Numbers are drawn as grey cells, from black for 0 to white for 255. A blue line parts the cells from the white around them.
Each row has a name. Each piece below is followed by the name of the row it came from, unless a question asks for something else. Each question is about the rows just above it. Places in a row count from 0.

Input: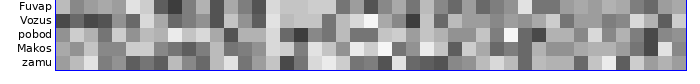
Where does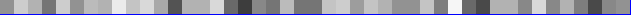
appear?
pobod
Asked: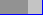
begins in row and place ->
pobod, 28
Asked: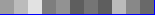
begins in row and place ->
zamu, 0

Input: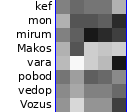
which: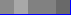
vedop
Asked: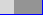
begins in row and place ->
Vozus, 1
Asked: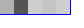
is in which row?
Makos

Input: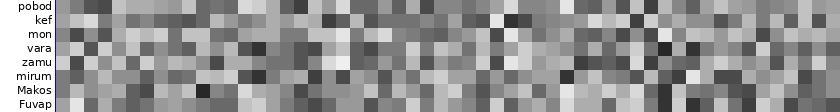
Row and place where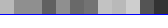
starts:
mirum, 3
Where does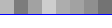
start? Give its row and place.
vara, 30
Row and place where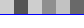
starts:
vara, 1
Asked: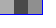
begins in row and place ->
mon, 49

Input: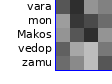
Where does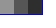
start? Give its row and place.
Makos, 0
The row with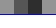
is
Makos
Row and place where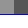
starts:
Makos, 0

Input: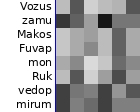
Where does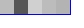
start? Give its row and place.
Vozus, 0
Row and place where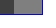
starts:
mirum, 3
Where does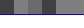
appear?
mirum

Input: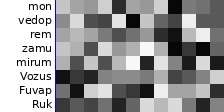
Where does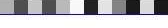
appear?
mirum
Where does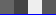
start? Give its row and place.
vedop, 7
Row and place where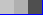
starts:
zamu, 0
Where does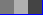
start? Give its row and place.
Vozus, 6
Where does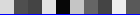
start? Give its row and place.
vedop, 1

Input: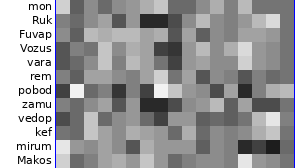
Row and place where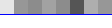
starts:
mirum, 0
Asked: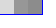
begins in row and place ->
Vozus, 13

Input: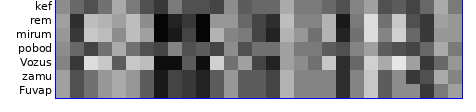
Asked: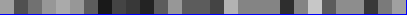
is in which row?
Fuvap
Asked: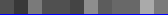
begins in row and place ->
kef, 6

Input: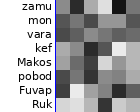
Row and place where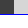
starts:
Makos, 2
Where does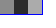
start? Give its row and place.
zamu, 0

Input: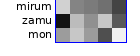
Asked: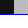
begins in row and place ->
zamu, 0
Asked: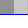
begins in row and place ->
zamu, 2
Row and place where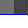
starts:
mirum, 3
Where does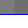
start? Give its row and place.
mirum, 2

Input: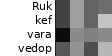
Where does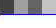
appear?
kef
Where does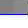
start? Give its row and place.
vara, 2
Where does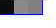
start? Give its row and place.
vara, 0
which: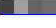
Ruk

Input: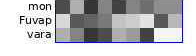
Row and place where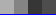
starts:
vara, 0
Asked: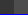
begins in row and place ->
vara, 2
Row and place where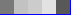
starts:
Fuvap, 3

